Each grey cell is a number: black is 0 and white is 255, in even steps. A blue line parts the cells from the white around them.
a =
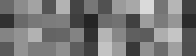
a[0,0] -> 106
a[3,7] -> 195
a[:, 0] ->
[106, 49, 132, 89]
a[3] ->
[89, 147, 124, 124, 142, 94, 65, 195, 157, 56, 145, 108, 160, 79]
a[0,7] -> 81
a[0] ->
[106, 140, 163, 85, 179, 68, 119, 81, 155, 168, 218, 117, 182, 65]
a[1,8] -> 114
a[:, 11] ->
[117, 123, 174, 108]
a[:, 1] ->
[140, 106, 147, 147]
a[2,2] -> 178
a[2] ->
[132, 147, 178, 100, 102, 131, 49, 181, 135, 95, 92, 174, 197, 81]
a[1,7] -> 109
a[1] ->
[49, 106, 120, 124, 126, 62, 36, 109, 114, 64, 157, 123, 150, 42]

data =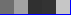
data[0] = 111
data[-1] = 198
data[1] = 162

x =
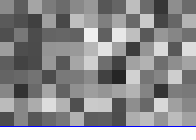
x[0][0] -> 139
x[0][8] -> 101
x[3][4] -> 150
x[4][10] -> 178
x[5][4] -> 121
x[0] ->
[139, 93, 165, 123, 107, 137, 152, 86, 101, 190, 107, 54, 142, 107]
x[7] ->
[187, 135, 172, 221, 179, 79, 202, 200, 78, 142, 104, 217, 160, 135]
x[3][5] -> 153
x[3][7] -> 226
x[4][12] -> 142
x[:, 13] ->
[107, 180, 112, 221, 164, 106, 121, 135, 161]
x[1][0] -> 90
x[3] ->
[158, 78, 75, 148, 150, 153, 183, 226, 161, 60, 149, 218, 88, 221]
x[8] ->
[77, 135, 86, 106, 120, 177, 93, 95, 76, 174, 189, 148, 188, 161]
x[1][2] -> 64
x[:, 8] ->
[101, 167, 232, 161, 66, 37, 163, 78, 76]
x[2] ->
[79, 120, 76, 100, 102, 98, 239, 96, 232, 191, 89, 151, 134, 112]
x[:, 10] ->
[107, 202, 89, 149, 178, 117, 132, 104, 189]
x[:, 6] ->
[152, 165, 239, 183, 208, 139, 158, 202, 93]
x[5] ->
[100, 104, 115, 76, 121, 122, 139, 65, 37, 209, 117, 133, 206, 106]
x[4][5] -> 166
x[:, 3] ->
[123, 159, 100, 148, 152, 76, 166, 221, 106]
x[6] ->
[135, 50, 106, 166, 99, 144, 158, 149, 163, 179, 132, 52, 125, 121]
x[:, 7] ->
[86, 127, 96, 226, 110, 65, 149, 200, 95]

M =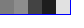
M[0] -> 124
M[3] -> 29
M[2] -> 67

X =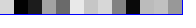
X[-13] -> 215
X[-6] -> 215
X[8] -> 130
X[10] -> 187

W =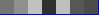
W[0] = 116
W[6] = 75
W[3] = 47

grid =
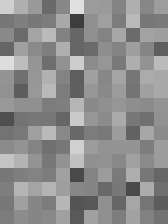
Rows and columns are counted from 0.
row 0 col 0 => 207
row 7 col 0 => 152
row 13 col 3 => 180
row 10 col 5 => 208
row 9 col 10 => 166
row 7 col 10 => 139
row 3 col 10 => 133
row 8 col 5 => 202
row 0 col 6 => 156
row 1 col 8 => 124
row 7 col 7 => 144
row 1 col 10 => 119
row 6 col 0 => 145
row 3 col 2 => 138
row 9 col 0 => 115
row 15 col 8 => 125
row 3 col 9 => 158
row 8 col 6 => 150
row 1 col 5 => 61
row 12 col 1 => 127
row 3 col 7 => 142
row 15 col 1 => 140
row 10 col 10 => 125
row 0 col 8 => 132
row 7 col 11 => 147
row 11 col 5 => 192
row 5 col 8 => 164
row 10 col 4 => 120
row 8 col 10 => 112
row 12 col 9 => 174
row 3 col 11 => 94
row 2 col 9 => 107
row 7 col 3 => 124
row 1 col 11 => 121
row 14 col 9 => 166
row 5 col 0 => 148
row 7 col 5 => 182
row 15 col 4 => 160

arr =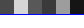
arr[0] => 73
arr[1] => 214
